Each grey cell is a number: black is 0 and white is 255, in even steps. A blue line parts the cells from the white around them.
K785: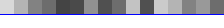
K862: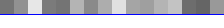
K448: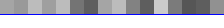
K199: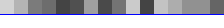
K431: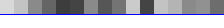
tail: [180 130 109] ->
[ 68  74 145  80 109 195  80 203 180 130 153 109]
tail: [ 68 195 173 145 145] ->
[101]
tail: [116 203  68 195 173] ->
[145 145 101]

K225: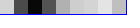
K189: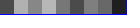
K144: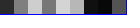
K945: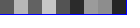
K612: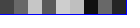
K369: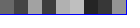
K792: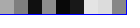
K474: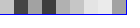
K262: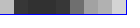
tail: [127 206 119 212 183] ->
[16  8 83]
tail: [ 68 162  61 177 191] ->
[ 37  55 148]
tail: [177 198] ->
[228 235 162]
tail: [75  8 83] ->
[177 206 212 228 191]
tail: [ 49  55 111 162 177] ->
[212]
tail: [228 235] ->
[162]
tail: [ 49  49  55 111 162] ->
[177 212]

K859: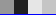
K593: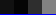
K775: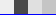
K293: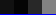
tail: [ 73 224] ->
[197]
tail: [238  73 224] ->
[197]
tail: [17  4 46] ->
[130]
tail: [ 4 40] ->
[130]

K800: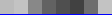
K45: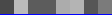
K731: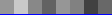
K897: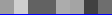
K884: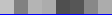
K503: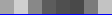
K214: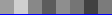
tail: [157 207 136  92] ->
[142 117  65 123]
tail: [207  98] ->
[ 98 172 164  65 110]
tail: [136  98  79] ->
[ 65 110 195]
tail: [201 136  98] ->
[150 129  65 104]
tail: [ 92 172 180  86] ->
[123]
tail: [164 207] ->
[136  92  79  73 123 195]

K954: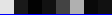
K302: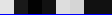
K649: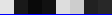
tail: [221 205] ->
[33 40]
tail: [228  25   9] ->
[ 17 221 205  33  40]
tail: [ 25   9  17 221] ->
[205  33  40]

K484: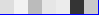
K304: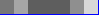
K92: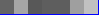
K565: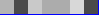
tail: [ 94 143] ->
[216]
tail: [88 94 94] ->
[159 193]
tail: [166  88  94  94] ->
[159 193]

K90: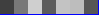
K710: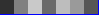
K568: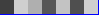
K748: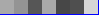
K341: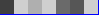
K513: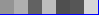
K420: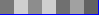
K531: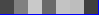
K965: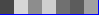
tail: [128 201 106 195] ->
[189  63]
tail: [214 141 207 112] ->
[ 92 161]
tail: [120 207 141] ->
[207 112 161  98]
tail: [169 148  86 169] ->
[ 71  79 214]
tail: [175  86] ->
[195  79 207]
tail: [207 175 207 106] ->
[ 86 207]
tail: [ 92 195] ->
[189  86]

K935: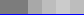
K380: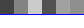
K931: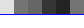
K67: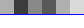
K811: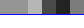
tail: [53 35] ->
[116]
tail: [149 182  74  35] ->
[124]
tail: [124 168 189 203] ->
[189]

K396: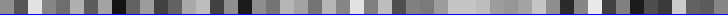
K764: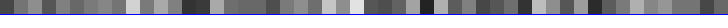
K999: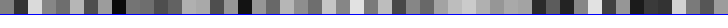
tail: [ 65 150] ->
[ 27  58  51 210 122  86 156]
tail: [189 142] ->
[ 86 156  43  92 122 176 134 150 116 116  71 104]
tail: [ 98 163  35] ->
[176  92 128  71  86 110  51 189 142  86 156  43  92 122 176 134 150 116
 116  71 104]
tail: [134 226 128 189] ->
[ 78 128 122 156 197 197 189 156 150 163 197 142  43 134 233  65 128  27
  78  58 203  98  92 134]
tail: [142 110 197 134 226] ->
[122 189  71 134 104 163 189 203 176 150 169 163  43  92  35 134 226  65
 150  27  58  51 210 122  86 156]
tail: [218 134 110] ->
[182  78 156  11 116 110  78  98 176 169  78 150  19 150 104 182 142 110
 197 134 226 122 189  71 134 104 163 189 203 176 150 169 163  43  92  35
 134 226  65 150  27  58  51 210 122  86 156]

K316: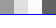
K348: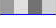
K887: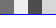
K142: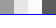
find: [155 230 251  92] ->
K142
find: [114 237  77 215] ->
K887
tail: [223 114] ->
[208]
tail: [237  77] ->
[215]

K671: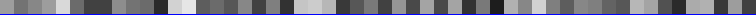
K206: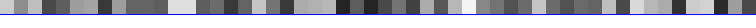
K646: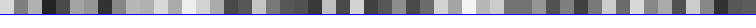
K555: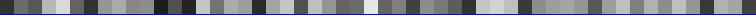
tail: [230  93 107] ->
[ 87 135  65 127  50 197 204 183  57  87 121  65 149  73 164  73 164  50
 121  29 177 135 210 127  93 135 127  99  87 183 164  81  42 171 177  57
 157  65]
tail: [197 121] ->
[ 87  81  57 191  73 210  65  87 141  73 107 210 164 244 183 204 115 115
 149  81 127  65 121 204 107 217 135 171  81 204 135  50  87  93]
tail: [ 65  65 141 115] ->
[107  42 210 230  93 107  87 135  65 127  50 197 204 183  57  87 121  65
 149  73 164  73 164  50 121  29 177 135 210 127  93 135 127  99  87 183
 164  81  42 171 177  57 157  65]

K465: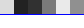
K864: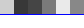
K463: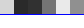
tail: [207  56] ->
[ 69 122 234 136]
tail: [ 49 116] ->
[234 144]
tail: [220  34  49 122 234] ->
[144]
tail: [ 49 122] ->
[234 144]

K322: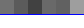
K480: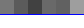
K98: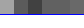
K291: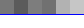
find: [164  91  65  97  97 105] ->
K98
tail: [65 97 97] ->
[105]
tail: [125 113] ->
[178 198]
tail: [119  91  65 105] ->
[ 97 158]
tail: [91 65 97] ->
[ 97 105]
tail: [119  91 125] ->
[113 178 198]

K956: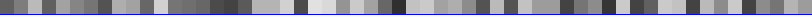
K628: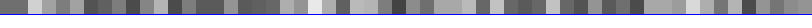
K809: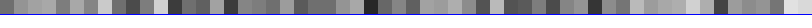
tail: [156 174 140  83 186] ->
[ 83  90 125  75 133 148  53 140 117 186 156 168 174 209 174  67 156 140
 148 117 225 217]
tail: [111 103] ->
[ 75  67  90 180 180 209  75 225 217 148 202 162 103  47 194 202 162 174
 140  83 186  83 194 156 156  67 117 140  53 202  67  96 202 194  67 186
 140 202  67 140 117 180 156]
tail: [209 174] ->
[ 67 156 140 148 117 225 217]
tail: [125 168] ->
[133 202 111  75 125 209  60 111  96 162  60 133 125 111 156  90 111 111
 148 168  39 103 133  96 162 156 174 140  83 186  83  90 125  75 133 148
  53 140 117 186 156 168 174 209 174  67 156 140 148 117 225 217]

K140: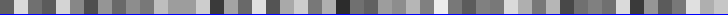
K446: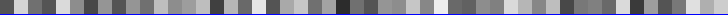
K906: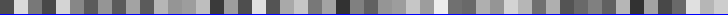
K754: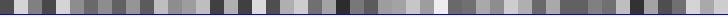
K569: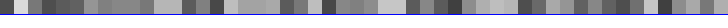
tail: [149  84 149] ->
[112 190 141 157 190  64 182 105 230  84 169 198 112 163  44 112  84 149
 141 198 135 237 105  97 141 128 218 182 135 190  72 120 128 105 218  58
 157  84 120 224 175 205]
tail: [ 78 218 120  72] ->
[212 135  91 149  91 163  91 182 149 157 190  58 157  78 224  84 169 198
 120 163  50 128  97 149 157 198 157 237 112 105 175 149 212 182 112 175
  84 105 128  97 182  50 163  72 105 224 182 205]
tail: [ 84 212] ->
[112  84 218 141  72 149  84 149 112 190 141 157 190  64 182 105 230  84
 169 198 112 163  44 112  84 149 141 198 135 237 105  97 141 128 218 182
 135 190  72 120 128 105 218  58 157  84 120 224 175 205]
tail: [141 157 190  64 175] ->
[ 64 218  78 175 205 112 163  44 120  91 157 163 198 157 237 105 112 169
 141 205 175 105 169  97  97 128 112 190  50 163  78 112 212 169 205]

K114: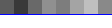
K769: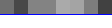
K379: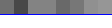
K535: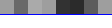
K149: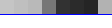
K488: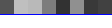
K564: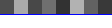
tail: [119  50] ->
[ 43  37 178]
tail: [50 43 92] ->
[158]
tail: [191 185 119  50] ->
[ 43  37 178]

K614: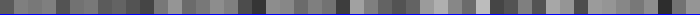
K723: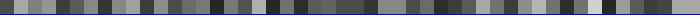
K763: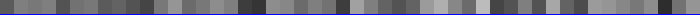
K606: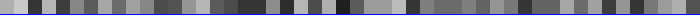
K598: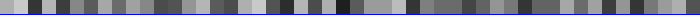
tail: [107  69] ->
[ 99 149 120  53  99  99 167 107 161  61 149  53 120 155 175  83]
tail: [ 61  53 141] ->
[135 107 127 114  61 161 127  99  83  99 155 175 135 107 188  69  83 127
  83 167  99  76 155 149 135 120 141  45 114 149]

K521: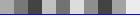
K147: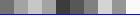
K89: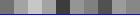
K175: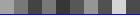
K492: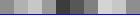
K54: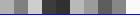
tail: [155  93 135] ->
[250]
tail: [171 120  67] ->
[192 114 220 142  67 163 236]
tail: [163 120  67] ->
[120  54  87 149  81 212  75]

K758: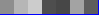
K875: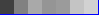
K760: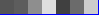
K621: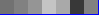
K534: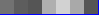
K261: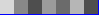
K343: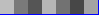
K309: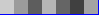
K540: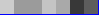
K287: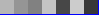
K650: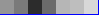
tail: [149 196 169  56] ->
[129]
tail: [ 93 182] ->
[101  64 163]
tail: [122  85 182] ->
[114  71 163]

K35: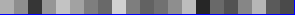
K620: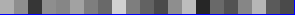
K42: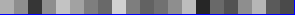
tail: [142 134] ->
[162 126 105 209 126  98  74 142 189  38 105  82 134 182  90  74]
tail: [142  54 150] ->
[195 162 126 105 209 126  98 113 142 189  38 105  82 134 182  90  74]
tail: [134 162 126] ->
[105 209 126  98  74 142 189  38 105  82 134 182  90  74]
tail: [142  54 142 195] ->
[162 126 105 209 126  98 113 142 189  38 105  82 142 182  90  74]
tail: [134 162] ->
[126 105 209 126  98  74 142 189  38 105  82 134 182  90  74]
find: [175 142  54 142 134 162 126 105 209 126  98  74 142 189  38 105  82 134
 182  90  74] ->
K620

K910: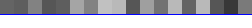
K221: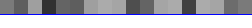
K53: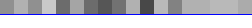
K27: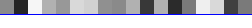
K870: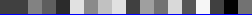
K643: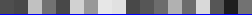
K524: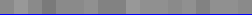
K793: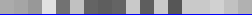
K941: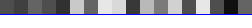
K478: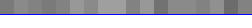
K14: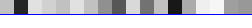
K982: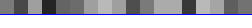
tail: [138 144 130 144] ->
[144 138]
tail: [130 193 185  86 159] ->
[114 185 100 185  86  56 122]
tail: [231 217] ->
[ 56 185 122 209  78 231  78  16 100]
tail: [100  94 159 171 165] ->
[ 78 100 165 171  64 171 165 108 122]
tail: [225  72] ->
[ 86 108 177 108 217  86  30 114]

